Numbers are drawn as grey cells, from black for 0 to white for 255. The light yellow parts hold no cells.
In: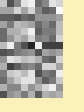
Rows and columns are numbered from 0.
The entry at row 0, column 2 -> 135
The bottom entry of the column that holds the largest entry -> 176
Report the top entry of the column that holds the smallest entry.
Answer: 239
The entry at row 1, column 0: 163
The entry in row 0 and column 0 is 200
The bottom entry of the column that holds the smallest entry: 176
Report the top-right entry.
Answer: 212
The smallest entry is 37
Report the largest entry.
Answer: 252
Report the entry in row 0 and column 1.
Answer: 81
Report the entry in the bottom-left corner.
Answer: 81
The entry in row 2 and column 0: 94
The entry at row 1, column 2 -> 212
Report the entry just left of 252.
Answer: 107
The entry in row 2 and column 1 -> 94
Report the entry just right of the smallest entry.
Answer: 239

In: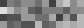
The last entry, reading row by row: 183
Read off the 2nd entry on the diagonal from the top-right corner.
139
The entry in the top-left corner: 66
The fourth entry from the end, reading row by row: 170
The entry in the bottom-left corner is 154
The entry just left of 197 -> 170
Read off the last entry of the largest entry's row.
139
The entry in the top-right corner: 170
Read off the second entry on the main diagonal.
183
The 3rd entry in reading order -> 111
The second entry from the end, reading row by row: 170
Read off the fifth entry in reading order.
139

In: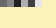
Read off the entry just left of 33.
134
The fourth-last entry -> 33
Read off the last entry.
230
